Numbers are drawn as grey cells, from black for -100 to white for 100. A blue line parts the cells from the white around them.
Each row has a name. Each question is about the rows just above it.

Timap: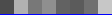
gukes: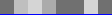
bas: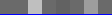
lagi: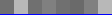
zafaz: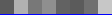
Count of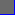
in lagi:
1
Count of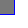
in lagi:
0
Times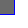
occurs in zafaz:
0
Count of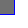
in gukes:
4
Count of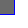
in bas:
5

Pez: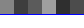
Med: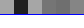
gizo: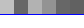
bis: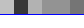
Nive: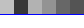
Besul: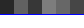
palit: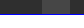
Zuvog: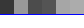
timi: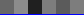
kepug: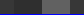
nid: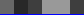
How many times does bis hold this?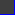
0
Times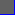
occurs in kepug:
2
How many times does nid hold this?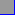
2
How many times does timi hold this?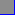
1
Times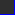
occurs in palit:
4

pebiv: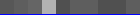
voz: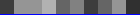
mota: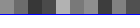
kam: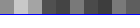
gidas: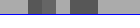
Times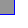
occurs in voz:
3
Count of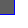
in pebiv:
4
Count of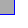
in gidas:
6
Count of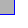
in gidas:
0
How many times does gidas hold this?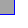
0
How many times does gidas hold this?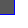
3

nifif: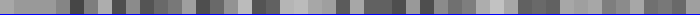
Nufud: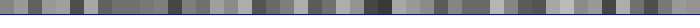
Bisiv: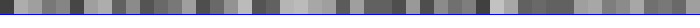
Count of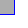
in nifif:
2
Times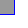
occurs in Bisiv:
1

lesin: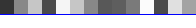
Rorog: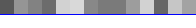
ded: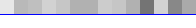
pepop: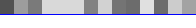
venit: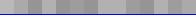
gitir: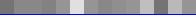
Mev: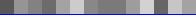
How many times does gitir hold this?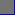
2
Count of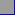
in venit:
3
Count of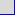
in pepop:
3
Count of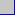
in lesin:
2
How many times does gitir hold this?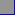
4
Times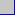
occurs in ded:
2

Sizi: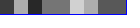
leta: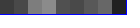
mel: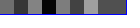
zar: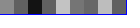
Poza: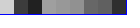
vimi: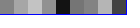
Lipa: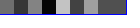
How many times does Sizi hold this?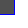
0
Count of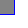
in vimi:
2

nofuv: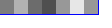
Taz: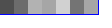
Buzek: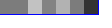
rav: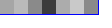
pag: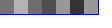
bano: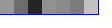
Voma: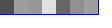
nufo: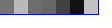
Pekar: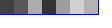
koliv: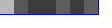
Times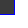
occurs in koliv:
3
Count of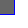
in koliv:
0

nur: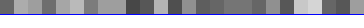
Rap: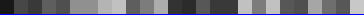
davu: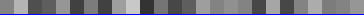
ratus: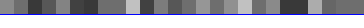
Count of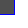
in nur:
1
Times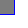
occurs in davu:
2
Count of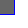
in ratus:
1
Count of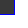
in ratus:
4

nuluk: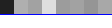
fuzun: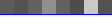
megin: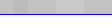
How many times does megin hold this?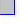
5
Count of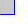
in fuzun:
1

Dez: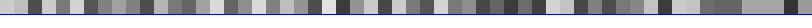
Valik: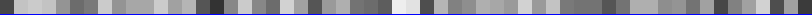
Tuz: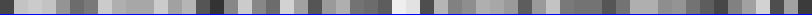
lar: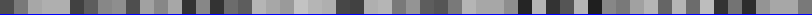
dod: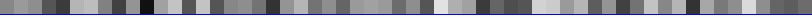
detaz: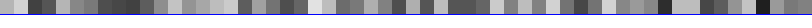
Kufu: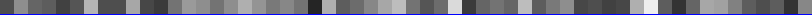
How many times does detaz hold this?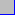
6
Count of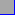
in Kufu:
3
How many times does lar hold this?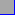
7
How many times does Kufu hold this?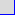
1
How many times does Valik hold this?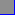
2
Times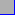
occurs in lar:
4

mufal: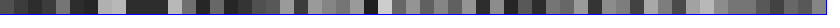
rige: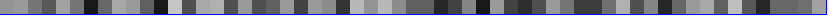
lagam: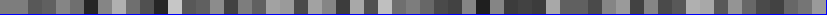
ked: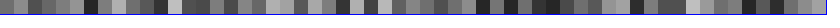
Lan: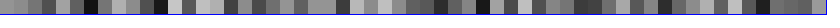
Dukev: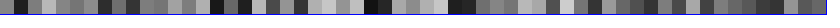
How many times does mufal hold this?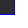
7
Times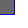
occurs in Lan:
2
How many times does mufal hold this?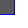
4
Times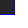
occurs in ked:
5

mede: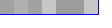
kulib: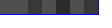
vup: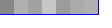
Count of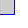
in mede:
0
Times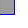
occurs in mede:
2
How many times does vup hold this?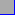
1
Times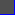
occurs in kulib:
4

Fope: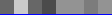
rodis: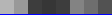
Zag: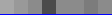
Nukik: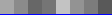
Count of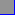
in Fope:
3
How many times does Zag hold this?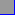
1
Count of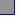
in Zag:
0
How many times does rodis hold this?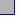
1
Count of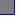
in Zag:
1
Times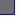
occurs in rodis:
1

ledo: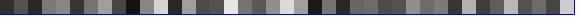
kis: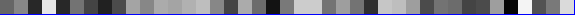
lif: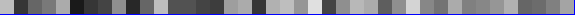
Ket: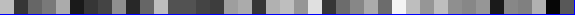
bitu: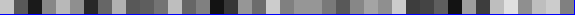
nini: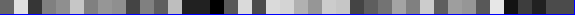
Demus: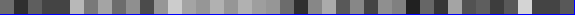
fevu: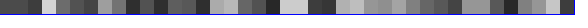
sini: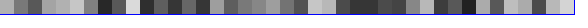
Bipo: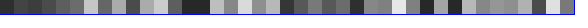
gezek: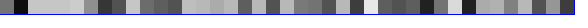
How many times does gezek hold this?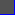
6
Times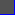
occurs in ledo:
4
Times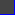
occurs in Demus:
5

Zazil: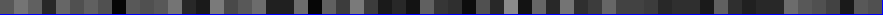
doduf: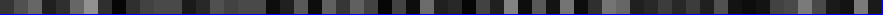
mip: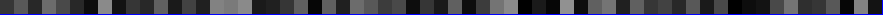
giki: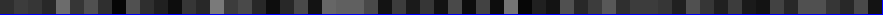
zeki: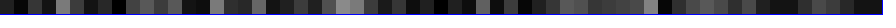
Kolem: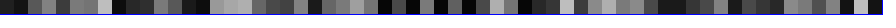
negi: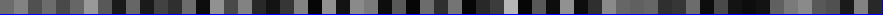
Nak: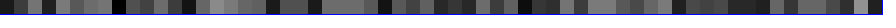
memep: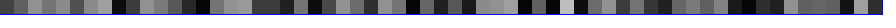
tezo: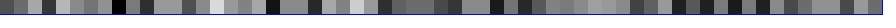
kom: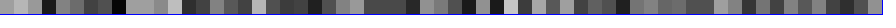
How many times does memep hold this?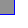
8
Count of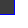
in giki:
7
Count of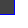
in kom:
7
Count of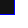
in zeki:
8
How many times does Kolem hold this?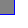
4

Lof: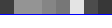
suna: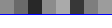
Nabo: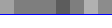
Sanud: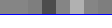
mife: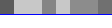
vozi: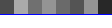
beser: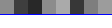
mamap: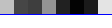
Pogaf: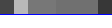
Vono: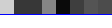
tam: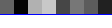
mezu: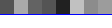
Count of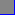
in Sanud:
4
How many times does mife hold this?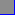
2
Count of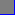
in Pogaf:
0

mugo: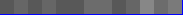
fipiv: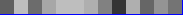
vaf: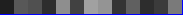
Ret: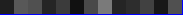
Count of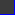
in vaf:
1
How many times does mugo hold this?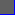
0
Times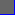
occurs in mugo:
3
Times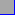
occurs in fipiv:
1

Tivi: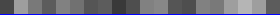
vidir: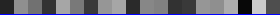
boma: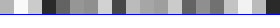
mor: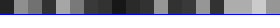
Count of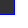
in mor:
5
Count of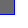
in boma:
0
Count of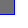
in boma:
1

